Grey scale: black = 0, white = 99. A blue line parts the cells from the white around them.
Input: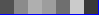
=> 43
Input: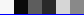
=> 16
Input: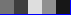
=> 86
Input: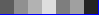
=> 49
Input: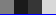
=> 10
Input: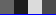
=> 11
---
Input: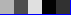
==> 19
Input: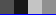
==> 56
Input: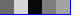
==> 63
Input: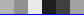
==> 63
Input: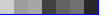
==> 15
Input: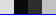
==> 75
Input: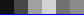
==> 54
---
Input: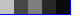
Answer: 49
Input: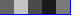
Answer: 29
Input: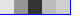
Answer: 20
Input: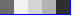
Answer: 83
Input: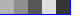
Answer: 34
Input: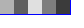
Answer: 87
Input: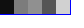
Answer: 56
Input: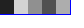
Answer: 56
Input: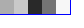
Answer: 16
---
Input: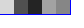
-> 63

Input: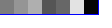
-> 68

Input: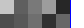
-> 61

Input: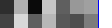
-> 77

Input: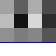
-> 73

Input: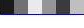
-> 74

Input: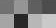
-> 71

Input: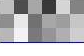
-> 90
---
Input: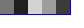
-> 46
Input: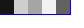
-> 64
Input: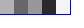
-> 59
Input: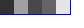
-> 39
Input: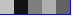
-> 49
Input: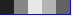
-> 52
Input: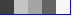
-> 64
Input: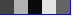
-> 39
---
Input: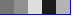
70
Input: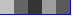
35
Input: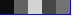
45
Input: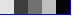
2
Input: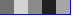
65
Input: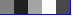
28
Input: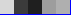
68
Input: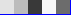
42
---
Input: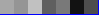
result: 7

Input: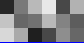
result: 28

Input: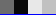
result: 90

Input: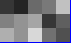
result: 47

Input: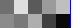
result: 60

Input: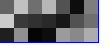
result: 5

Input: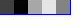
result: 89
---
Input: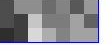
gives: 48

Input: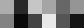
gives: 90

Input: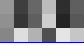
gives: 80

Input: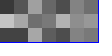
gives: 69

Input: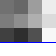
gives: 55

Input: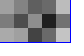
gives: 55

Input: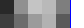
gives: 60

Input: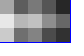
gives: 75

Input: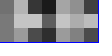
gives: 76
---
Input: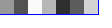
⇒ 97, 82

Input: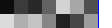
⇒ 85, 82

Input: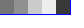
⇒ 92, 79

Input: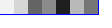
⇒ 94, 83

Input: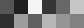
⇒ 95, 77

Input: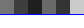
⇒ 79, 45

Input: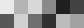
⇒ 91, 84

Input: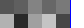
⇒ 76, 69

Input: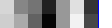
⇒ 94, 87

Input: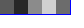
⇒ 81, 54
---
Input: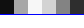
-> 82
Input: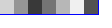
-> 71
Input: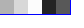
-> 98
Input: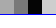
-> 47
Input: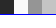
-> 97
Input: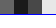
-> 10
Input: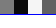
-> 4
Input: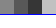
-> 34
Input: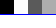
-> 98
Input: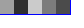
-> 79
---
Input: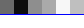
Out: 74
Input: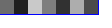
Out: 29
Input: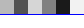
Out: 94
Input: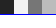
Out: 73
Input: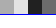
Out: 42
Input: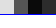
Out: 17
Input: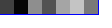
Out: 47
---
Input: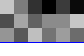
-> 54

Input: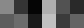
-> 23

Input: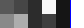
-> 24

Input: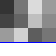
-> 74

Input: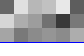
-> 22

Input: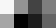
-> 11

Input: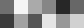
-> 59
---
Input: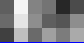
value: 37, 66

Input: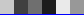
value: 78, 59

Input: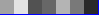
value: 63, 16

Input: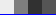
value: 92, 33

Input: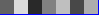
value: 38, 67

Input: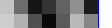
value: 76, 52

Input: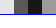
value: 89, 60

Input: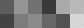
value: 36, 83

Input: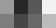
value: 60, 73
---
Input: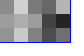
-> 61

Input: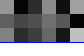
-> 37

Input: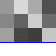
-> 52

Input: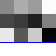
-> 27

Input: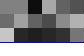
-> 42

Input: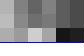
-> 73
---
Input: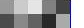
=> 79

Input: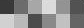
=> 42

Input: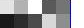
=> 69

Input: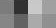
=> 19

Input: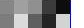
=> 62

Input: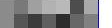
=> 47

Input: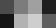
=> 48

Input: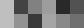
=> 26

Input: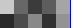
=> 40

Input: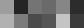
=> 14
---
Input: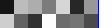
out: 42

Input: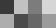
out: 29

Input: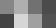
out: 83

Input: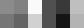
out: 31

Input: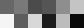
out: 11

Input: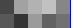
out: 60

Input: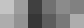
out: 36

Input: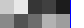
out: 42

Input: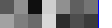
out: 17

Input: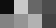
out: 58
